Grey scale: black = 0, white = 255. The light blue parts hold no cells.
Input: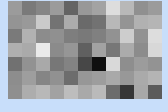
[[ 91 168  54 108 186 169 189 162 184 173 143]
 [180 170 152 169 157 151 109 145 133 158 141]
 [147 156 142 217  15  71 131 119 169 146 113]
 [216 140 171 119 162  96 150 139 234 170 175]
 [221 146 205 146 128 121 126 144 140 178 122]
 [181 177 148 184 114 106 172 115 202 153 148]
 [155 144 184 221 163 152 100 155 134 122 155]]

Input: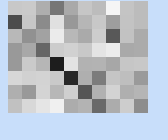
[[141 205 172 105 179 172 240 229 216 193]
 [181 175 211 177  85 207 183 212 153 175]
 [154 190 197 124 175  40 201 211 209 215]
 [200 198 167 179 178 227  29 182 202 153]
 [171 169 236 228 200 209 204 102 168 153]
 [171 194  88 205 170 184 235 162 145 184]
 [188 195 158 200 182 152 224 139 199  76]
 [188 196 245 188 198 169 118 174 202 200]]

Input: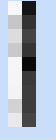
[[ 69 232]
 [ 61 210]
 [ 62 243]
 [ 58 245]
 [ 10 246]
 [ 53 201]
 [ 68 220]
 [ 51 198]
 [ 21 248]]

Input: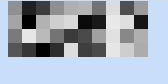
[[172 206 230  74  62 221  45   2  54  86]
 [175 136 225 161  74  59 116 186 230 122]
 [ 21 223 232  25  11 217 207 178   1 165]
 [155  79 220 115 181 176 143  61  32 144]]

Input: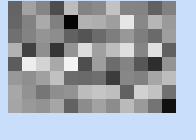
[[ 16 116 154 186 140 162 140  98 166 147 153 165]
 [112 194 209  97 190 197 188 147 142 118 146 167]
 [189 166 129 135  60 111 106 108 193 160 143 152]
 [148  46  87 132 108 158  78 244 169 211 237  92]
 [ 96 224 133 223 189 160 220 148  52 143  65 178]
 [158 106 126 152 126 107  84  97 141 148 131 112]
 [154 182 136 230 158 174 178   4 128 170 130 102]
 [129  97 131 132 194 138 131 188  77 133 162 100]]

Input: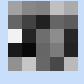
[[186  72 103 198 145]
 [ 35 124 102   9  26]
 [ 39 141 110  37 242]
 [ 92 101  33  66 101]
 [171 192 130 135 162]]

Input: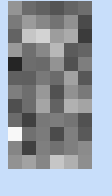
[[142 176 198 134 162 146]
 [139 127 113 127  64 133]
 [ 89 127  75 123 112 248]
 [ 81 116 125 120  64 107]
 [164 177  98 165 109  79]
 [121 145  81 152 110 126]
 [ 87 162 107 121  95  96]
 [126  81 147 106 109  37]
 [100  91 184 136 111 154]
 [ 59 171 157 211 198  99]
 [ 74 145 115 135 155 122]
 [110 100  84  97 107 148]]
